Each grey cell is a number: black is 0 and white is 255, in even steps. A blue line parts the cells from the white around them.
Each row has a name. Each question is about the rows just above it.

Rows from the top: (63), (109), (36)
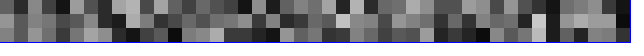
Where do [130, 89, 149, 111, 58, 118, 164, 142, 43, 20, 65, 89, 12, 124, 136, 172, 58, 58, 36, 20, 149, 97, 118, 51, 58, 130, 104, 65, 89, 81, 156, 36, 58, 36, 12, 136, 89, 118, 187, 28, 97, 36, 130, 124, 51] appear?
(36)
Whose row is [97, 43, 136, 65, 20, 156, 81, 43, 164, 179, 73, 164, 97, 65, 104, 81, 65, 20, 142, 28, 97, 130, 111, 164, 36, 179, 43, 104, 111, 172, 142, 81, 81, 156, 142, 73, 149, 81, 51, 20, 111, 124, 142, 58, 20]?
(63)

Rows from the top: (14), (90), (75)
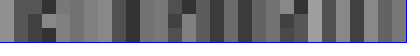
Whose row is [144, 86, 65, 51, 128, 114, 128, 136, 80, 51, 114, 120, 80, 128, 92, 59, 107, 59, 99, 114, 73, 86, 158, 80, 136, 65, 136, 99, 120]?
(75)
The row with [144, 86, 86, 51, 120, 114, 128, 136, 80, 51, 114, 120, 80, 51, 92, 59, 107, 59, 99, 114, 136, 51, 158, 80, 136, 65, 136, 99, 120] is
(14)

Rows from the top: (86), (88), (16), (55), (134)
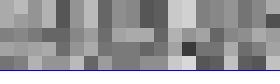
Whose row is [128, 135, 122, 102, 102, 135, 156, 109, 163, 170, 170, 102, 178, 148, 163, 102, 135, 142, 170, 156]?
(16)
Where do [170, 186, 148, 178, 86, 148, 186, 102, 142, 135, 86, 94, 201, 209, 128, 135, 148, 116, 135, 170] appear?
(86)
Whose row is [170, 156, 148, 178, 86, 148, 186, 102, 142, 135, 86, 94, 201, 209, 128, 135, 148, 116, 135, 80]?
(88)

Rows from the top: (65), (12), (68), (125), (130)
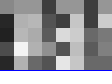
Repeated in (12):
[62]
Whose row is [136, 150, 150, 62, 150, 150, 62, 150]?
(65)
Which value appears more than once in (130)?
[105]
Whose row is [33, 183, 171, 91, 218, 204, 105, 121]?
(68)
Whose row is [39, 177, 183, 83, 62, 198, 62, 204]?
(12)

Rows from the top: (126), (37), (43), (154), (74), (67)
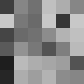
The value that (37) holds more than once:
[200]
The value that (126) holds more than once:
[134]
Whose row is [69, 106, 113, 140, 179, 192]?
(43)

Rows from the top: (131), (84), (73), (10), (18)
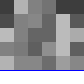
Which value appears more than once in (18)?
[135]
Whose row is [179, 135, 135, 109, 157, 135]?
(18)
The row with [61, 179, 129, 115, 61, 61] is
(131)
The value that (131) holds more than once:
[61]
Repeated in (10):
[95]
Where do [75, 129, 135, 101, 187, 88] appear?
(84)
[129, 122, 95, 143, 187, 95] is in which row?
(10)

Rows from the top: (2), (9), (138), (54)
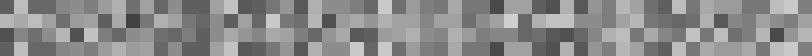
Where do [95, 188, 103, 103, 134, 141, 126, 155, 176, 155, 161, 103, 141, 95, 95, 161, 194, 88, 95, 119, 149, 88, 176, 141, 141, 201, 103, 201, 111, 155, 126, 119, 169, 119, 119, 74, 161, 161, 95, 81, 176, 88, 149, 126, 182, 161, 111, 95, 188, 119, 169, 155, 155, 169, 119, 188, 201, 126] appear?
(54)
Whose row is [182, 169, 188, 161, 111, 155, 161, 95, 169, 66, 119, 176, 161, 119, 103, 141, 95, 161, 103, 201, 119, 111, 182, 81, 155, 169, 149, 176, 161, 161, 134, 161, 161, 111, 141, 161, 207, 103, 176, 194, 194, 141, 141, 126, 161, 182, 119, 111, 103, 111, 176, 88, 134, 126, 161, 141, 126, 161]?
(9)
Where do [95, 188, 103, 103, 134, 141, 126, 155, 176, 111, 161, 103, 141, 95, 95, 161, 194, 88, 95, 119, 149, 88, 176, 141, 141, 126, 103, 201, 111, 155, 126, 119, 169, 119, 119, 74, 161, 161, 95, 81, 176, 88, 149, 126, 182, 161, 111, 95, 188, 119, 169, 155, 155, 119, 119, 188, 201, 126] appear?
(2)
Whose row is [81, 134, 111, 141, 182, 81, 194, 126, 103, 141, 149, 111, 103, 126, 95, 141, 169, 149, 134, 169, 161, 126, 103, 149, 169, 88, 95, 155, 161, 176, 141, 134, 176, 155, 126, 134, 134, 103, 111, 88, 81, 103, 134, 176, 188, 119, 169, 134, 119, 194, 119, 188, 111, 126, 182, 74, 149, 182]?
(138)

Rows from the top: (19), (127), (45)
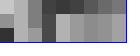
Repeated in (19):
[65]
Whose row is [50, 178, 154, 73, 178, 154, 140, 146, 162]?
(45)
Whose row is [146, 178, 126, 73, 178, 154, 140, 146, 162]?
(127)
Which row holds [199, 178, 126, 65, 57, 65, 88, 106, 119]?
(19)

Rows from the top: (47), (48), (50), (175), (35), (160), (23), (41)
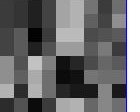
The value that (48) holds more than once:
[67]
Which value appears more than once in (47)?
[59]
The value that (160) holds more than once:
[110]
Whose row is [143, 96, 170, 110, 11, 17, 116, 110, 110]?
(160)
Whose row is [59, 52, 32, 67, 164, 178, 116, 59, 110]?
(47)

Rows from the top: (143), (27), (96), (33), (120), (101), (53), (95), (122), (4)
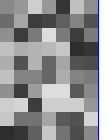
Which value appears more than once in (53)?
[221]
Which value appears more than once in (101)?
[131]
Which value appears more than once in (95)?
[206]
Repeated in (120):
[82]
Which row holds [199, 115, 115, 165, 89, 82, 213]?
(122)
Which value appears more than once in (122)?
[115]

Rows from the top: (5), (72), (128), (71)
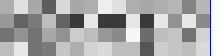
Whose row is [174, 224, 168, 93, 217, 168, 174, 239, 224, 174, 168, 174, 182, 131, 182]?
(5)
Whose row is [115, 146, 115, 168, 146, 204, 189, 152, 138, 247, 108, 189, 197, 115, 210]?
(128)
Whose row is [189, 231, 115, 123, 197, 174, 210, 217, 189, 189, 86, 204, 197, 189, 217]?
(71)

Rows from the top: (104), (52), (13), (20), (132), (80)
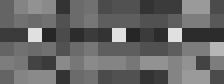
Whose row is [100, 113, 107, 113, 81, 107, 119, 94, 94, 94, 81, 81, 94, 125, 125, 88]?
(52)
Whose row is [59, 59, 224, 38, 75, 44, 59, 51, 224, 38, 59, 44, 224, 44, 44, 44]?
(13)
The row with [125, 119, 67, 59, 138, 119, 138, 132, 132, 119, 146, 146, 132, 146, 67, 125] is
(132)
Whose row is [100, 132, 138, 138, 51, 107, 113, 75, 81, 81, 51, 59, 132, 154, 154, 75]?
(80)

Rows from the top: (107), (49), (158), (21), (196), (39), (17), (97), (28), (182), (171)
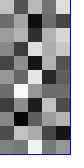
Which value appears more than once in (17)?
[109]
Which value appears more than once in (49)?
[109]
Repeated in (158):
[178]

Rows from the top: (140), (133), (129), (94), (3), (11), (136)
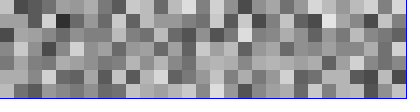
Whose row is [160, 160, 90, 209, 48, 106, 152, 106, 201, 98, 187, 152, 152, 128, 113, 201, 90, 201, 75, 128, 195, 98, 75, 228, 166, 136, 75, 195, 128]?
(133)
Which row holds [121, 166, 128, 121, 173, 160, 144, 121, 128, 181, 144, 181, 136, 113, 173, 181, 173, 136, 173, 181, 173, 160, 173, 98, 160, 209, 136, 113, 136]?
(3)
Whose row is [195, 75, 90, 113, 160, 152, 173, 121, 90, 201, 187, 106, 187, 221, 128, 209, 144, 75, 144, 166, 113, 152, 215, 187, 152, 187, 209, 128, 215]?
(140)
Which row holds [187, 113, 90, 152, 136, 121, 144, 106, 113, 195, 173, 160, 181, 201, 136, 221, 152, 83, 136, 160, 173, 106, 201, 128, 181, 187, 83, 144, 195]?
(136)
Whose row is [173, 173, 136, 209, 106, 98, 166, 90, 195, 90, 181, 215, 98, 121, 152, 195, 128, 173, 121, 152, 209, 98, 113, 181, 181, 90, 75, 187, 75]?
(11)
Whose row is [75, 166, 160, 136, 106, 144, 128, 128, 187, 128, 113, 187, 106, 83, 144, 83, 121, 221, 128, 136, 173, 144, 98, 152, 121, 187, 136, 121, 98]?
(129)

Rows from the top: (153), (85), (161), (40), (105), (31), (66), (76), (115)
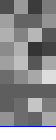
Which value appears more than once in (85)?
[100]
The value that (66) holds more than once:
[94]
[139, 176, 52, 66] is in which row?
(40)
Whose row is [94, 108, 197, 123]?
(76)
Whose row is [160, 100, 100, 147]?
(85)
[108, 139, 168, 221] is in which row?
(31)

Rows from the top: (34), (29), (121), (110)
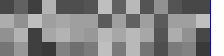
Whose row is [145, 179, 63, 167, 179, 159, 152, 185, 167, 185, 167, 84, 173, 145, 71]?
(121)
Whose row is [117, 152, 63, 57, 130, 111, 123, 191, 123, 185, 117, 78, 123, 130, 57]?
(110)
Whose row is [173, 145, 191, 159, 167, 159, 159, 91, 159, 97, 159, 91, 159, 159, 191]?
(29)
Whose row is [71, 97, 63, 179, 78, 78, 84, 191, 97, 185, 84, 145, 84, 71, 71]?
(34)

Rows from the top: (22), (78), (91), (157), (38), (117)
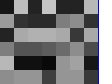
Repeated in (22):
[35]
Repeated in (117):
[149]
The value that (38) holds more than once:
[16]

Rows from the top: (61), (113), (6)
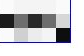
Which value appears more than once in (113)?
[110]
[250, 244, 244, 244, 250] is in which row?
(61)
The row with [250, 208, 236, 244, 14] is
(6)
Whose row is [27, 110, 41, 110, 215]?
(113)

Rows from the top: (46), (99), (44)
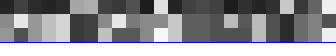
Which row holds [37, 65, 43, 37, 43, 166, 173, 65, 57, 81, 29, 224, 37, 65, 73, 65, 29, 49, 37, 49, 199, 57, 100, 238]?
(46)
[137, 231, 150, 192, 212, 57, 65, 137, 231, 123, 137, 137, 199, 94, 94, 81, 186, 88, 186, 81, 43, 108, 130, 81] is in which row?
(99)
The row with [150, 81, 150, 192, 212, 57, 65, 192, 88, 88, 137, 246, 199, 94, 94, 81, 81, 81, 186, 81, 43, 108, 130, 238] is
(44)

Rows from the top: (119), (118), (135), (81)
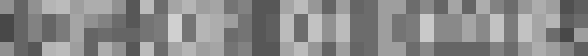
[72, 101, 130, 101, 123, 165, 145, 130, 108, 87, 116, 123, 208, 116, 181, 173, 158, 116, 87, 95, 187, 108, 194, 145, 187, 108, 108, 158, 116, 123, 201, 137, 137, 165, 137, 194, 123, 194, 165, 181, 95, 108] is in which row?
(118)
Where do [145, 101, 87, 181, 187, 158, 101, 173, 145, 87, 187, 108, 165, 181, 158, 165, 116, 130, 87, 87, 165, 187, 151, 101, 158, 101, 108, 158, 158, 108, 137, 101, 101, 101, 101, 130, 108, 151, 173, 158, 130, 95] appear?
(81)
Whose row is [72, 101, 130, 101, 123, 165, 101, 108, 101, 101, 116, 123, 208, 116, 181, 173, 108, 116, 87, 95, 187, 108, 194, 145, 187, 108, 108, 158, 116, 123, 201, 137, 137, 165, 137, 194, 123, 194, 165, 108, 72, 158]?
(135)

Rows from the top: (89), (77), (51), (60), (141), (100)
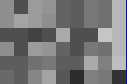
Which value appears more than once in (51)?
[79]
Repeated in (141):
[93]
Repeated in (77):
[142]
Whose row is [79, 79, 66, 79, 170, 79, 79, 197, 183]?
(51)
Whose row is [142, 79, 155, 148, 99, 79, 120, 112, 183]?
(60)

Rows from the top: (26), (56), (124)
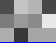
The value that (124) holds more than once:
[166]
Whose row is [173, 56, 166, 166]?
(124)

